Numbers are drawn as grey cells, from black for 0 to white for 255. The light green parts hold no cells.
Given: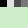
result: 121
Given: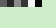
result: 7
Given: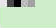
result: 162
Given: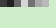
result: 185
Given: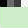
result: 244
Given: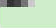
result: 202
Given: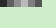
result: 84
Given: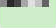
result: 99
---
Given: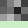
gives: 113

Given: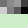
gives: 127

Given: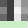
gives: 61

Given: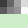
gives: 131

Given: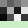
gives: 173

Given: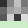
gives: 160

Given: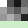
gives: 121

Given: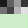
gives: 67
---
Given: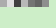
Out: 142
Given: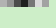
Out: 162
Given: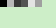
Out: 159
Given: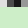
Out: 151
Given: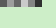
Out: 48
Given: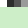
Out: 154
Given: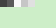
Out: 224
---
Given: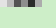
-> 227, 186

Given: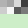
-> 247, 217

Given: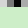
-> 213, 170

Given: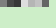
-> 221, 194

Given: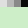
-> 223, 184

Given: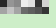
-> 237, 224

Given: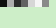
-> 245, 214

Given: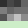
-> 193, 153

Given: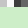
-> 250, 197

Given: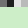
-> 228, 186
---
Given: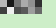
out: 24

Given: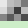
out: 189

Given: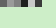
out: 154

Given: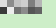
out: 140

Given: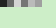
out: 105

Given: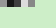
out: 24
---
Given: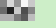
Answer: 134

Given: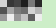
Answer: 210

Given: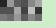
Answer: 37

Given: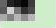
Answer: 101

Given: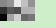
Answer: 135

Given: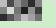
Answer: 189

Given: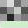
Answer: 176
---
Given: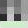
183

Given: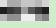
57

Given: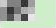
55

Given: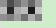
38

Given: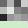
230

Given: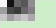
71

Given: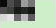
64

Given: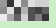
223
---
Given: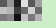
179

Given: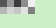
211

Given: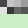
56

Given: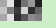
126

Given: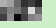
129

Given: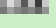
160

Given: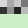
146

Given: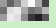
222

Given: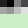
151
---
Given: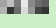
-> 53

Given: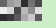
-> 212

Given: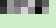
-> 153

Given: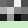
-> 207

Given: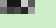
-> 63

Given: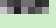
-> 141

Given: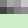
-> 97

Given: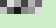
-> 95
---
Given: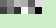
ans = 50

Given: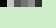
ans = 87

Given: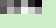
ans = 142

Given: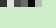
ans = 77

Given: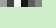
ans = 243

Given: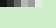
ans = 102

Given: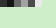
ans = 105

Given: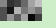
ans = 93
